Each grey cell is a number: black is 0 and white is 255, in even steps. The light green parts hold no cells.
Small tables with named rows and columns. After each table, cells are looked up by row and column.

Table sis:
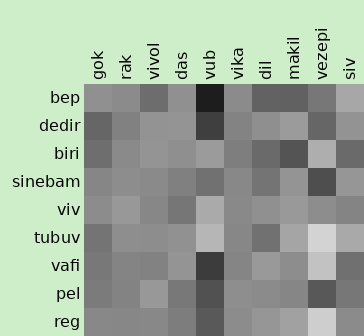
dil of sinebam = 116
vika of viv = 137
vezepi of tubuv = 211
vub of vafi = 60
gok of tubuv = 116
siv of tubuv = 169
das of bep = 144
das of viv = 118
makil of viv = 153
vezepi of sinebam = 78
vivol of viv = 135

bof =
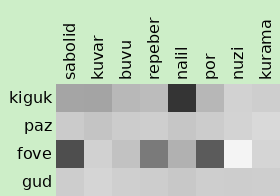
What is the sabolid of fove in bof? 78
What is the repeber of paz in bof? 206
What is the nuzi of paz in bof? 211
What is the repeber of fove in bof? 122
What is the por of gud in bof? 206
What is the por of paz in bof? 204
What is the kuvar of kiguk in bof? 164
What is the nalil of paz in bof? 198
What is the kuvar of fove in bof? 209
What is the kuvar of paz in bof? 196
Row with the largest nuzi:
fove

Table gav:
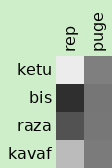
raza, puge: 119
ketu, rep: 236
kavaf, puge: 123
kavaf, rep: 187
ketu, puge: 127
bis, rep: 47
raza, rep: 82
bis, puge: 118

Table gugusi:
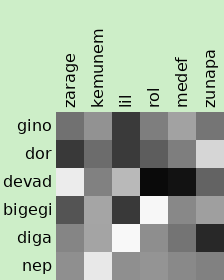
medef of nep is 137
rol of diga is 142
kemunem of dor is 108
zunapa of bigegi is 159
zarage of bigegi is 84
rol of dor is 93
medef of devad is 18
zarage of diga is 133
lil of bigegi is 57
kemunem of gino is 146
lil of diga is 248
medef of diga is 116
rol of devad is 10
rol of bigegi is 247
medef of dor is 126
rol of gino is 126
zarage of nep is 143

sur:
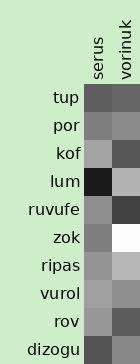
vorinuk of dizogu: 134
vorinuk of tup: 102
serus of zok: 126
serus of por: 126
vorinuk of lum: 179
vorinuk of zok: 253
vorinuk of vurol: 142
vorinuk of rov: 93
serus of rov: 151
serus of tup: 94
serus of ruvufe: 142
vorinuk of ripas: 184
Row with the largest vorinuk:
zok

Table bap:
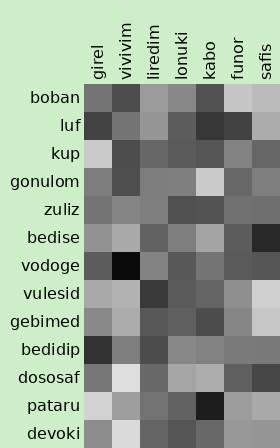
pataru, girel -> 210
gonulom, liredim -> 125
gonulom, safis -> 126
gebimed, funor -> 134
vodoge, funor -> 90
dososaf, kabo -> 173
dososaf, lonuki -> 165
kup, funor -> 130
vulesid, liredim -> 57
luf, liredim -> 149
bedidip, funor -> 122
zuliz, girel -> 115
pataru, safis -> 169
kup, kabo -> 84
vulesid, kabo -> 99
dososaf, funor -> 95

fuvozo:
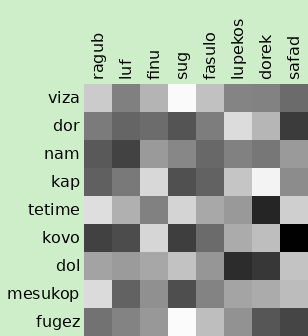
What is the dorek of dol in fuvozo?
55
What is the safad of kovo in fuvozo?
1
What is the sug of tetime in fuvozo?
212
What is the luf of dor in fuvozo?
101
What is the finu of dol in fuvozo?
167
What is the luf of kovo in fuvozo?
76
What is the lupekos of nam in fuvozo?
129
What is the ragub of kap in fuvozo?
96
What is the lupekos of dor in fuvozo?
220
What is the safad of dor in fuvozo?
59
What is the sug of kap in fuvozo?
80
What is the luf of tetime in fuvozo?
176
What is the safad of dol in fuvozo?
195
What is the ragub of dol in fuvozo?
163
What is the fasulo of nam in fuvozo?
104

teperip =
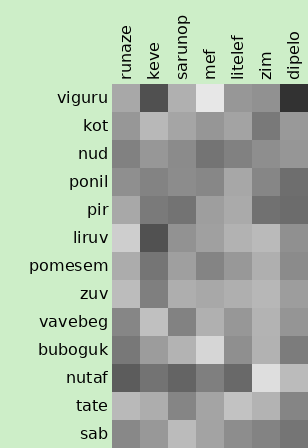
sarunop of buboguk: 179
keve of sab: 152
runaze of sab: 136
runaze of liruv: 206
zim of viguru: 145
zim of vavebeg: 179
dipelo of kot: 153
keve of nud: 151
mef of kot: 150
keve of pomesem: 117
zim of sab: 131
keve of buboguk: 156
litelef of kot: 163
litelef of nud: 129
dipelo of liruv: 144
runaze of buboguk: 120
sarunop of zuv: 174
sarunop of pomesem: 159
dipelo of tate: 133
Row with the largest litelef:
tate

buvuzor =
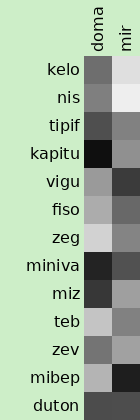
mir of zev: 161
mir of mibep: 30
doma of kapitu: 15
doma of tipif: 79
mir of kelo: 223
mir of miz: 159
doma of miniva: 35
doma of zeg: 210
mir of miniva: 81
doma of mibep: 180
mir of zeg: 132
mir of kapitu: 144
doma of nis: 127
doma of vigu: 154
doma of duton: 76
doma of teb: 196
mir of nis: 238
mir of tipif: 129
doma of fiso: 172
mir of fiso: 104

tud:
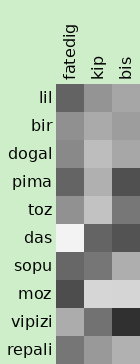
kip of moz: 214
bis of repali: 177
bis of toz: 119
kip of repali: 153
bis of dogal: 167
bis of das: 83
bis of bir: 157
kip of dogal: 189
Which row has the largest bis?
moz

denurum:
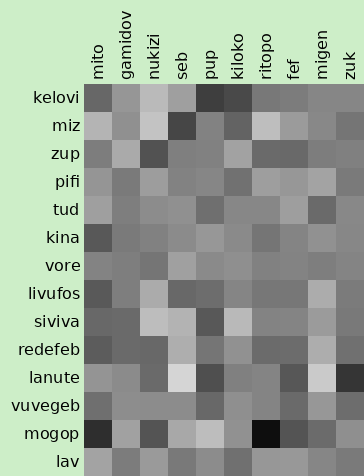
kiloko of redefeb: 145
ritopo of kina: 117
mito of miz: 180
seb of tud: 144
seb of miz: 70
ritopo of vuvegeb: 132
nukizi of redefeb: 104
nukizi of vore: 117
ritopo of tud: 135
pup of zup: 129
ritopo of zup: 106
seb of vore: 160

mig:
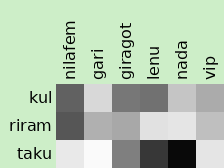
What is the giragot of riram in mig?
168
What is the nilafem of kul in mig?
97
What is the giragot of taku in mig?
127
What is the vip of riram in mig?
191
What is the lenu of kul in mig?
113
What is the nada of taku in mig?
9
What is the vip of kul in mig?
171
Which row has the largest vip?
taku

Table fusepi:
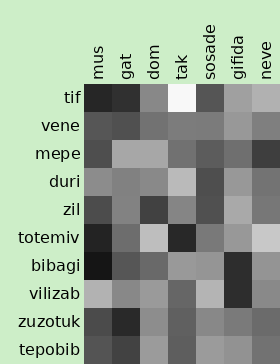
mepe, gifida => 111
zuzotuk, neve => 107
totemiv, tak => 40
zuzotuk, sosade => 136
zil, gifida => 169
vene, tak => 124
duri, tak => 186
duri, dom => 137
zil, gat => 130
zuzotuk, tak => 96
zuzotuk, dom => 141
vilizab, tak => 102

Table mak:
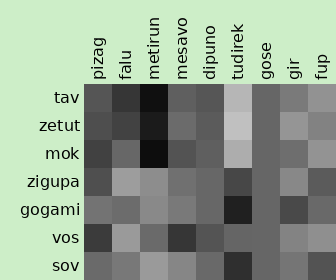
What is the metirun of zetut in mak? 27
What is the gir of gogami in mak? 73
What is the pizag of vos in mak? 59
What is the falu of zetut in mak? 66
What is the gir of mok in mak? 110
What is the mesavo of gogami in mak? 121
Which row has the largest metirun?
sov

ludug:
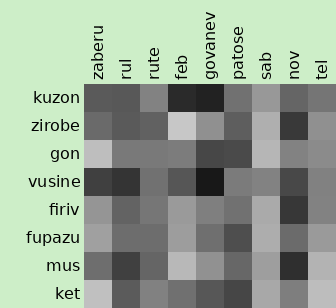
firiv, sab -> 170
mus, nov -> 47
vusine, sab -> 130
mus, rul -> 64
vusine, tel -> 129
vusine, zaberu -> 64
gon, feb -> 124
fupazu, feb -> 157
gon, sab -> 182
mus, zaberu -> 110
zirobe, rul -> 90
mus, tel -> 179
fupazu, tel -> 154
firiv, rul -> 99
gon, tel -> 139
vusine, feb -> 86
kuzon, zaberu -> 90
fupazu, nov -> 107

